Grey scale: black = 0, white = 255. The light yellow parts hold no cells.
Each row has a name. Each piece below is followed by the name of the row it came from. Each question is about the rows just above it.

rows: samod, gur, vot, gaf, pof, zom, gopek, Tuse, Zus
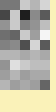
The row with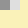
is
gopek
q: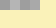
Tuse
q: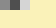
pof

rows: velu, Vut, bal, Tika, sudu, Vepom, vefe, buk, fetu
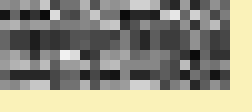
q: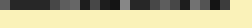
buk
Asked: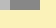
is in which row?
vefe
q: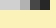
velu

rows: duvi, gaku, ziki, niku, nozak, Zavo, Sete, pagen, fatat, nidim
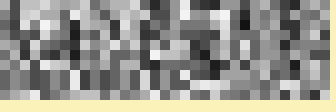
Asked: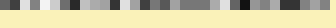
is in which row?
ziki
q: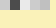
Sete
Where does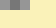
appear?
gaku
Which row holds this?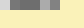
niku

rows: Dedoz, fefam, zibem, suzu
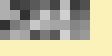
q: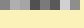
suzu
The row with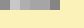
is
zibem
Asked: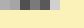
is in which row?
suzu
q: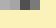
suzu
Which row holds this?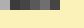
Dedoz
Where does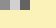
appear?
fefam
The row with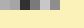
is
fefam

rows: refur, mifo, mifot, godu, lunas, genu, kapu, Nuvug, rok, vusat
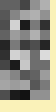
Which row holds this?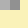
mifo
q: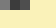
lunas

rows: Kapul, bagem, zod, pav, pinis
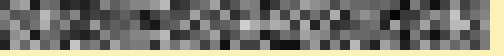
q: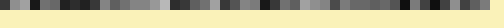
Kapul
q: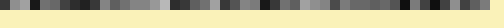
pav
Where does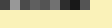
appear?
zod

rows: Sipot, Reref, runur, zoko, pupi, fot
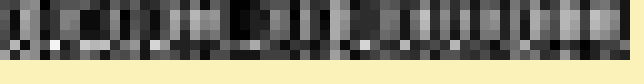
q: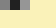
runur
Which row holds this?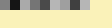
runur
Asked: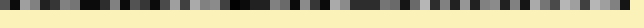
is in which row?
runur
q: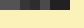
fot

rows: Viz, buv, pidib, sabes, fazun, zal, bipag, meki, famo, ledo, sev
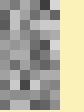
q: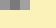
ledo
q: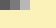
zal
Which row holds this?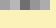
meki
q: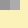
meki

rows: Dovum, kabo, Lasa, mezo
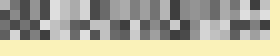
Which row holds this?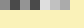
kabo
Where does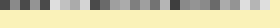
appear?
kabo
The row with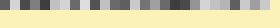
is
mezo
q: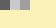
mezo
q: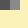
Lasa

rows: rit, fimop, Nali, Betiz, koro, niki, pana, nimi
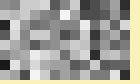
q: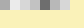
niki
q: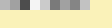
nimi
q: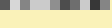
Betiz
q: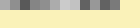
koro
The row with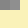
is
koro
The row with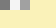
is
fimop
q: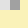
pana

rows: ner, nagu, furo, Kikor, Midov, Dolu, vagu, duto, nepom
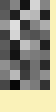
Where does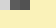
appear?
Kikor
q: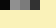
nepom
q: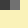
duto
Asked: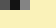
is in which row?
Dolu
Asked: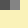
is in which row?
ner
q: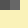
Kikor

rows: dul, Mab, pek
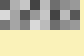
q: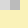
pek
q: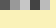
Mab
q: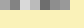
pek
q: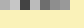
dul

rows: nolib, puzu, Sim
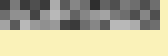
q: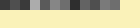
nolib
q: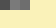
nolib
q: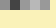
puzu
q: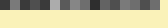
nolib
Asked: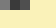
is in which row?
nolib
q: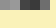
Sim

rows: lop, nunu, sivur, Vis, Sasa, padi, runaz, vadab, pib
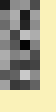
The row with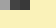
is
runaz
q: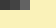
pib
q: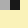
nunu
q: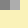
nunu
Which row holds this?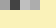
Vis

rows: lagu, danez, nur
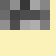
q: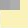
nur
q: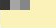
lagu
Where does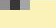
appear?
lagu
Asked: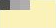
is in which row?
nur

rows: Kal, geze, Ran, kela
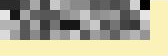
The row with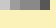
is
Kal
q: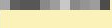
geze

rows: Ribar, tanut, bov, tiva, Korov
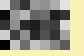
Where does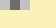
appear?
Korov
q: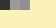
Ribar
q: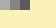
Korov
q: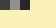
tiva

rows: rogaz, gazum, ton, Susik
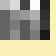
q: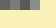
ton
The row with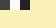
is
rogaz
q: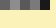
Susik
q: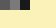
Susik

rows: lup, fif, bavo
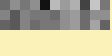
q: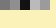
lup
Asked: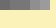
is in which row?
bavo
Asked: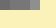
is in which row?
bavo
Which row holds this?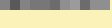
fif
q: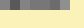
fif
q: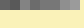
bavo
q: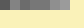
bavo

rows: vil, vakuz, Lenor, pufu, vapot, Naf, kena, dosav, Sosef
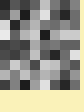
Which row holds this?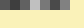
vil
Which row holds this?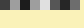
vakuz

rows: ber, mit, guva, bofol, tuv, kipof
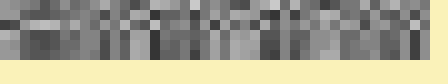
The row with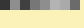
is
mit
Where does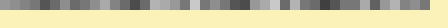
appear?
ber
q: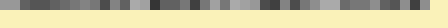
kipof
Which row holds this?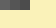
tuv

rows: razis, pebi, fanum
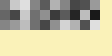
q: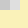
razis
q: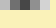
fanum
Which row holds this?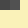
razis
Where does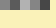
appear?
razis
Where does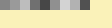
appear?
fanum

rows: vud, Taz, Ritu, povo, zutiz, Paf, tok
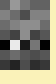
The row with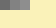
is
Ritu
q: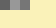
vud
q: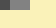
Taz
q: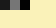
zutiz
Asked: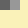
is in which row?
vud

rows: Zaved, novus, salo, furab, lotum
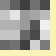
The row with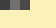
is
Zaved
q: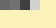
lotum
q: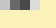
furab

